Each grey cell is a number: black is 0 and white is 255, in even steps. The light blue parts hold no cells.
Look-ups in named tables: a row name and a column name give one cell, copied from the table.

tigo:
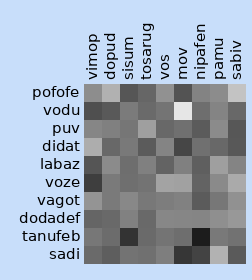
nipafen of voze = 99
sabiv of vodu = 104
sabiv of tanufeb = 114
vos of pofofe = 145
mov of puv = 112
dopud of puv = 128
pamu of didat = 104
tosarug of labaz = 128
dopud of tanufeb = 108
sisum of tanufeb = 51
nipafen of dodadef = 133
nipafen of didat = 112
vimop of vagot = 148
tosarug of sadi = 112
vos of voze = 163
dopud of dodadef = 105
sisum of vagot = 136
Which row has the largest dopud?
pofofe

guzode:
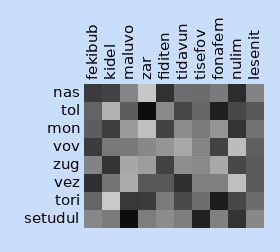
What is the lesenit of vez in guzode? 91
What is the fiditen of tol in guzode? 138
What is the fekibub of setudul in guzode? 135
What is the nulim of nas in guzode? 44
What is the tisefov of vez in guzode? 127
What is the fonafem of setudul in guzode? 128
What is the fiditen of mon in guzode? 66
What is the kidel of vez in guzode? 117
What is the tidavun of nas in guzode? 109
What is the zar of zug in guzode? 157
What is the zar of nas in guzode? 199
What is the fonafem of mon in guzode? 149
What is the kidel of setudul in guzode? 123
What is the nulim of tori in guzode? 71

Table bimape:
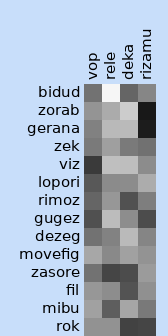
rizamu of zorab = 24
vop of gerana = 129
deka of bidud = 101
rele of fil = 141
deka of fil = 83
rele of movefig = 137
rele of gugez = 188
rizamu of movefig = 147
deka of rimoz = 81
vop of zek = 122
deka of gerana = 186
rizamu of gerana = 28
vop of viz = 58
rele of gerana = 185
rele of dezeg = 130
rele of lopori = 139
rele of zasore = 69
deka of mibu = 166
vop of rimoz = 101
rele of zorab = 171
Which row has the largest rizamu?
lopori

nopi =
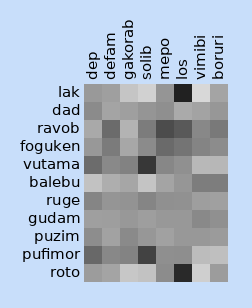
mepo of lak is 149
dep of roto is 156
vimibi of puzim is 152
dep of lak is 153
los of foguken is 116
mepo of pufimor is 143
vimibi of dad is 163
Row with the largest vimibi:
lak

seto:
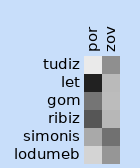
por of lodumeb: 212
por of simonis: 169
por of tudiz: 234
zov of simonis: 113
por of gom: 117
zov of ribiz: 183
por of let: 33
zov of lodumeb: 150
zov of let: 186
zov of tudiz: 143
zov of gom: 188
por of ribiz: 86
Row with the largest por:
tudiz

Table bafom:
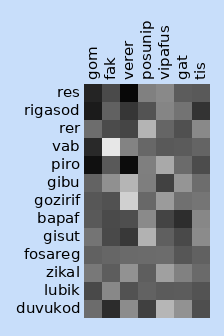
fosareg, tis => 97
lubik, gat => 92
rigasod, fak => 97
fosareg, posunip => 107
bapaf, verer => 78
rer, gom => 109
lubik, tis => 83
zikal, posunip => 94
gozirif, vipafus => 155
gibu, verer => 181
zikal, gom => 120
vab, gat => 91
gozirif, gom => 87
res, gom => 36
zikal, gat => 129
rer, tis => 137
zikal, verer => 146
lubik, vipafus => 91

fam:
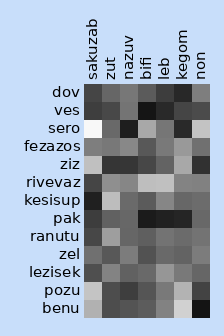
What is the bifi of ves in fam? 21
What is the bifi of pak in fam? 27
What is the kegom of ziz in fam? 168
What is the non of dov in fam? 126
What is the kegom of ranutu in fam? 107
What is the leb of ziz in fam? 99
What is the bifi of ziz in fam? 71
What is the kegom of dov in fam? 40
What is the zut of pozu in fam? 77
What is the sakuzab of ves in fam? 62
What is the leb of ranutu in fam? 115
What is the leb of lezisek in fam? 150
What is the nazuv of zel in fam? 124
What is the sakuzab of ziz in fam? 192
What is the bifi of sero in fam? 168
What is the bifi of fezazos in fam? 88
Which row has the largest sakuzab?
sero

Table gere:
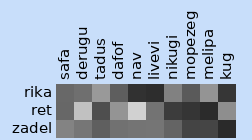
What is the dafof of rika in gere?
94
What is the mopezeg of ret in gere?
53
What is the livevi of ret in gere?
115
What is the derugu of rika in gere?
111
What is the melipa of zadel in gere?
69
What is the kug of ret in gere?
142
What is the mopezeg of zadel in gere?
68

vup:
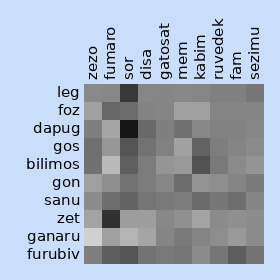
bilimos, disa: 123
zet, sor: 157
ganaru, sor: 180
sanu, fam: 110
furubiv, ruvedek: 118
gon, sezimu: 122
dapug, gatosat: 127
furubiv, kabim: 139
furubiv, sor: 84
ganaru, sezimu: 139
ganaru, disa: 165
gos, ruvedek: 126
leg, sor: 56
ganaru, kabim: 132
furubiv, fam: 93
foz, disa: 131
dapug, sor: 22

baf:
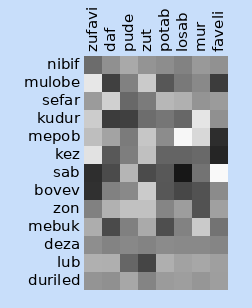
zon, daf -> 177
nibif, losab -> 130
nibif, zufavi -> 108
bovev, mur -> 82
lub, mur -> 167
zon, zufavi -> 129
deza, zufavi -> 142
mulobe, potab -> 87
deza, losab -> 137
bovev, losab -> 71
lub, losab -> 162
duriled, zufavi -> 148
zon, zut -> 193
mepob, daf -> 163
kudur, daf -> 60
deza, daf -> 131
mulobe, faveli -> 60
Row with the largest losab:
mepob

